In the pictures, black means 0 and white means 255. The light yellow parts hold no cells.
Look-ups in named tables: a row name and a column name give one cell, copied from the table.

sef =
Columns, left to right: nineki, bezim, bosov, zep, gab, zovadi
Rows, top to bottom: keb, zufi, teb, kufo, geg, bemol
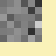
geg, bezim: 126
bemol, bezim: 148
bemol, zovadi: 116
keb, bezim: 125
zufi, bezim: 143
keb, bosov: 142
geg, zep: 132
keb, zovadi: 51
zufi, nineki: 127
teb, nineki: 152
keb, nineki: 115
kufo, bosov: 107
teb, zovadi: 98
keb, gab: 135
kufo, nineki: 113
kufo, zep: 129
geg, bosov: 144
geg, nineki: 123

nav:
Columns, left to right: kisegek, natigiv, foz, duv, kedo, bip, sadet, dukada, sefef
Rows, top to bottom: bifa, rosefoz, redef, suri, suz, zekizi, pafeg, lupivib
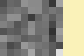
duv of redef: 99
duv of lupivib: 120
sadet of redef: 120
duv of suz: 112
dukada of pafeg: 93
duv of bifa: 146
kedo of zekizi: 104

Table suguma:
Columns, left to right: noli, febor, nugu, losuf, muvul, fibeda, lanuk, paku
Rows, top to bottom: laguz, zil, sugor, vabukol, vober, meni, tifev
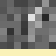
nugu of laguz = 69
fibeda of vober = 111
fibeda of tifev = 107
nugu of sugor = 125
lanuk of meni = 106
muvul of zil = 107
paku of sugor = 142
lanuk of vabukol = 107
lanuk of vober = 111
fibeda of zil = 191
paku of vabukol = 111
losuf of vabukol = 58
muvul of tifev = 90
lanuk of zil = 107
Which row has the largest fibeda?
zil

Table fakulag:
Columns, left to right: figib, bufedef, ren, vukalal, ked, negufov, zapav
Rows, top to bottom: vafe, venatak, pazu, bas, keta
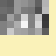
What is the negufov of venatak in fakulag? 80
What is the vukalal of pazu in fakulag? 211
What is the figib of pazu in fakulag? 97
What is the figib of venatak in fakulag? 109
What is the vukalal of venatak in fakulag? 124
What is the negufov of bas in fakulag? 214
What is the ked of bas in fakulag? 129
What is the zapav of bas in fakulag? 59

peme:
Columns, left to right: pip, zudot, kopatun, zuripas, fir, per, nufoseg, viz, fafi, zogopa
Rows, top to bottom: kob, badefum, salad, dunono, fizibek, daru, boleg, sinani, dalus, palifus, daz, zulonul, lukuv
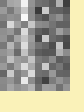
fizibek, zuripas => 219
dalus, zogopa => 103
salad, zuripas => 249
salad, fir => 140
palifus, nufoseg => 204
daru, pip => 147
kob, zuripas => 242
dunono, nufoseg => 135
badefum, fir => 138
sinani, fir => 135
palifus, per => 115
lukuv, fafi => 114
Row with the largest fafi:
boleg

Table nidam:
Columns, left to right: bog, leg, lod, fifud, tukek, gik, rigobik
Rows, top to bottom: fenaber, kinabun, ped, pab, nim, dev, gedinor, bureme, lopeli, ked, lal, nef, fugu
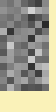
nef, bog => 133
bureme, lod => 128
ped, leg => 111
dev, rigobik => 157
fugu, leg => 176
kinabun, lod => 126
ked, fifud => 151
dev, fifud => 138
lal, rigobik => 167
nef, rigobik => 181
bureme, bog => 89
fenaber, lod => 141

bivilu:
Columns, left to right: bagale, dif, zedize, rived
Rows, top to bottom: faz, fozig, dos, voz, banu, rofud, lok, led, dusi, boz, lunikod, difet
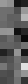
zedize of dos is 97
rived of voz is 91
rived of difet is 51
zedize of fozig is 79
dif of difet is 79
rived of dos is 181
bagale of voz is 106
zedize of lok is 92
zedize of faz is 21
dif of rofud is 105
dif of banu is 150
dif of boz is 89
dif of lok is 98
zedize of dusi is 112
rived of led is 22
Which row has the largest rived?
boz

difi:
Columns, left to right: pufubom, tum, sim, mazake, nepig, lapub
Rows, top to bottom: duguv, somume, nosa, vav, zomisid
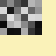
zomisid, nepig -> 53
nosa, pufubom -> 96
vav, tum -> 174
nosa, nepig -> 216
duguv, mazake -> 50
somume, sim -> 116
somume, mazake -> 212
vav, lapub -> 13
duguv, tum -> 138
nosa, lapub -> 211
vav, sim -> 197
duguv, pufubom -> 89
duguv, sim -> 84
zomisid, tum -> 15
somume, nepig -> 101
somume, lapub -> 146

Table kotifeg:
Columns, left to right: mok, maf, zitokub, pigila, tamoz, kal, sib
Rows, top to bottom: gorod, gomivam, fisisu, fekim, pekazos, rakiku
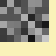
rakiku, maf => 67
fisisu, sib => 158
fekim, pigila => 69
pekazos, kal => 174
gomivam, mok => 157
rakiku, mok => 58
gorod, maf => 164
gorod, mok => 56
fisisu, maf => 84
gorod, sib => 85
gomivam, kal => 81
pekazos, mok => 60
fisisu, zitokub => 85
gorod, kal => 143
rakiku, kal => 143
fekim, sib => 25
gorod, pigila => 81
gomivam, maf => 83

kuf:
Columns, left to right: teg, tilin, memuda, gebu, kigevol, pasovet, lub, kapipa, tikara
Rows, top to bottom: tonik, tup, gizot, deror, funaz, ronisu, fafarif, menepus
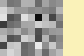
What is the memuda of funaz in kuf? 176
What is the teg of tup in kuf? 215
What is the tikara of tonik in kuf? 147
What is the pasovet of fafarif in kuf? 233
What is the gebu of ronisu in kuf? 209
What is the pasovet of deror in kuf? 208
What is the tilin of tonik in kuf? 117
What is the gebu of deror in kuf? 166
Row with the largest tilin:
menepus

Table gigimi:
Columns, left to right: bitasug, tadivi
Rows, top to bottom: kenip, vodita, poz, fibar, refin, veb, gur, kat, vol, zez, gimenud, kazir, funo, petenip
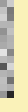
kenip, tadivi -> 204
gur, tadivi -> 179
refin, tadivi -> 192
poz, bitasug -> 208
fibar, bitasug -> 181
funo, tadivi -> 176
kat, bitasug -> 227
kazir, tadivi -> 114
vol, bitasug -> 186
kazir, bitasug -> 191
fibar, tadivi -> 180
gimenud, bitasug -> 180
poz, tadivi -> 126
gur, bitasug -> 170
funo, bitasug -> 187
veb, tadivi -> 177
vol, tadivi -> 177
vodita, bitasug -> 194
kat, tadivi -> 135

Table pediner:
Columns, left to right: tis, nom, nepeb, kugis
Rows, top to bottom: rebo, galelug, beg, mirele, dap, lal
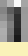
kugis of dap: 155
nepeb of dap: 36
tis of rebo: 151
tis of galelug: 132
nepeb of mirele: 43
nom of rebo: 181
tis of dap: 174
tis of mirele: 165
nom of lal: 112
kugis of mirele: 156
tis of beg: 144
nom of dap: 119
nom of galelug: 93
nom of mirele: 127
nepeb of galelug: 61
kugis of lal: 154
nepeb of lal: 25
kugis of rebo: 165
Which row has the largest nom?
rebo

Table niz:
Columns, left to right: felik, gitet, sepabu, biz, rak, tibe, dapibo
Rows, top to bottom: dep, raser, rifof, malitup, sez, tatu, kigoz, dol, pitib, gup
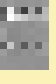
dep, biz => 147
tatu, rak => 143
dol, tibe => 153
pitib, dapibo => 145
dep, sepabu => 147
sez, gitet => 139
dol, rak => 143
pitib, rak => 146
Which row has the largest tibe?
rifof

